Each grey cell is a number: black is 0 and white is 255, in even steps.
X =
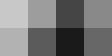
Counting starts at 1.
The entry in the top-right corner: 137
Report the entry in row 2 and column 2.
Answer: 91
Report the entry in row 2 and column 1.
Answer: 178

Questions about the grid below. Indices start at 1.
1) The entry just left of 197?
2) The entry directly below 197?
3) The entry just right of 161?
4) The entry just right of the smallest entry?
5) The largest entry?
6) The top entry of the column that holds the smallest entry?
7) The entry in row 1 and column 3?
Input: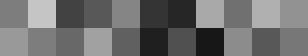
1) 125
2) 125
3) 96
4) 140
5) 197
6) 169
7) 66

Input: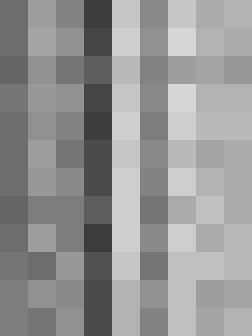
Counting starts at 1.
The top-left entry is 109
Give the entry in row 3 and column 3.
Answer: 117
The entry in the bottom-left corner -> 125
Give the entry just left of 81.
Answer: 152
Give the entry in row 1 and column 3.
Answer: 131
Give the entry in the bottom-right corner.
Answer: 178
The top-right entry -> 178
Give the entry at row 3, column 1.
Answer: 101
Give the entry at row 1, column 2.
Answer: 158
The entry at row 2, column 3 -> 144
